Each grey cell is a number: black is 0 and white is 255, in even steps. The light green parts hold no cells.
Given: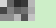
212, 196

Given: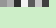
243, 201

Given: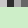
200, 171

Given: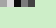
220, 165

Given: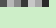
199, 183

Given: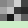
208, 194
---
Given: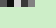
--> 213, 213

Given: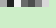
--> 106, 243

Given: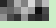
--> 186, 217

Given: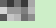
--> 154, 212

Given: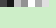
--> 146, 254

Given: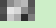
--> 215, 228

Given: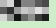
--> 200, 225

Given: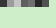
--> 95, 197
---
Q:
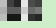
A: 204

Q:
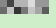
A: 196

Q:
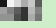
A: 51

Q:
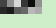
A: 104

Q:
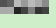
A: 126

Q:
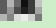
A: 30

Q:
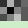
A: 6

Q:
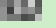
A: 133
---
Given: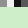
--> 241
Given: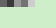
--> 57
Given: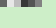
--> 231
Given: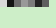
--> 20
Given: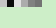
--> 11
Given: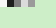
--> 30
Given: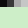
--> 57
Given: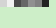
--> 241
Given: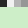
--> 241
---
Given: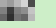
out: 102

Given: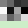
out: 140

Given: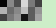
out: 93

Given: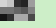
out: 169

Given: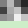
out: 239

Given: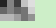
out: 116
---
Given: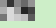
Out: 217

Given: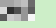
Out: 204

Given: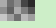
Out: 158

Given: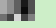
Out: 67

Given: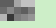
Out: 56

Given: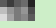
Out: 164
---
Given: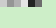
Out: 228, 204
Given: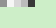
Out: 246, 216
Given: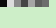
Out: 220, 165
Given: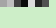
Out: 219, 191
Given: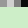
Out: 208, 152
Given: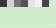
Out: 241, 228
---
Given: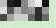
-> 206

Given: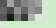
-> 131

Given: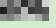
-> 115

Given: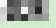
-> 116

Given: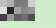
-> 123

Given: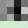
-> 155

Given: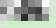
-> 135

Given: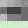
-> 172
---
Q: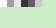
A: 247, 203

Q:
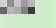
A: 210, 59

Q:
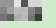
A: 147, 58

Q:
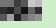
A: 115, 144

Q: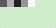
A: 91, 248

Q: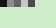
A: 20, 75

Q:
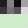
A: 30, 217

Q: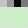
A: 196, 122
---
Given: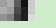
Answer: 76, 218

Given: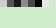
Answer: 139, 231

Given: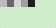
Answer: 213, 213

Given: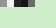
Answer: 36, 244

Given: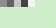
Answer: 199, 242

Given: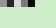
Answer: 216, 216

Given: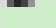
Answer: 39, 218
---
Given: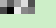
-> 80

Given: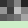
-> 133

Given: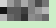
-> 182

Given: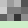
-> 108

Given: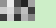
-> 62

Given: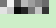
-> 106

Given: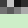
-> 45

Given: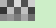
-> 66

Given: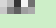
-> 112

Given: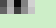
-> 209
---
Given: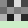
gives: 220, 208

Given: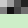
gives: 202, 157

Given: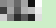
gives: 252, 236

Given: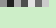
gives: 227, 203

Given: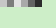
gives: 226, 198

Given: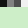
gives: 241, 129

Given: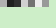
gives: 236, 208
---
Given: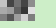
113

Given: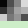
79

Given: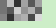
162

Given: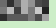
146

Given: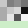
127

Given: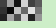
210
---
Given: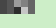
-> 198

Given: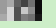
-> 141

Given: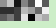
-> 104

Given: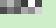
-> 144

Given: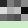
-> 192

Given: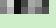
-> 112

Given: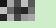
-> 37

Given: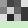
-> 99

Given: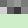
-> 57
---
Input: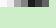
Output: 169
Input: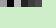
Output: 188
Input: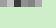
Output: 60
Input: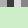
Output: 219
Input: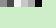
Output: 243
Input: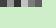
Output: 50
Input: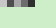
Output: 168
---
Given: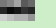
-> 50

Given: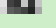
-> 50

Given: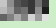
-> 141

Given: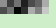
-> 100

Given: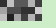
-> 49

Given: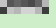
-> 100

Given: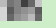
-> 158
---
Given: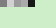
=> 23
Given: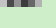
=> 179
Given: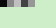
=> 151
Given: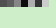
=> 204
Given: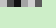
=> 91
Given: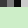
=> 203
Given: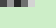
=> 211
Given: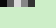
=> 51
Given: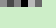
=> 104
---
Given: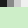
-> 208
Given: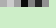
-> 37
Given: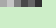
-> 102
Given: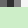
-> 133
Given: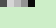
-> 147
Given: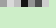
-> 76
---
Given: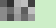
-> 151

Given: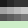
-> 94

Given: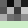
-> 112

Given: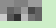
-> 186

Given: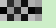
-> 18

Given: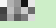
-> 93
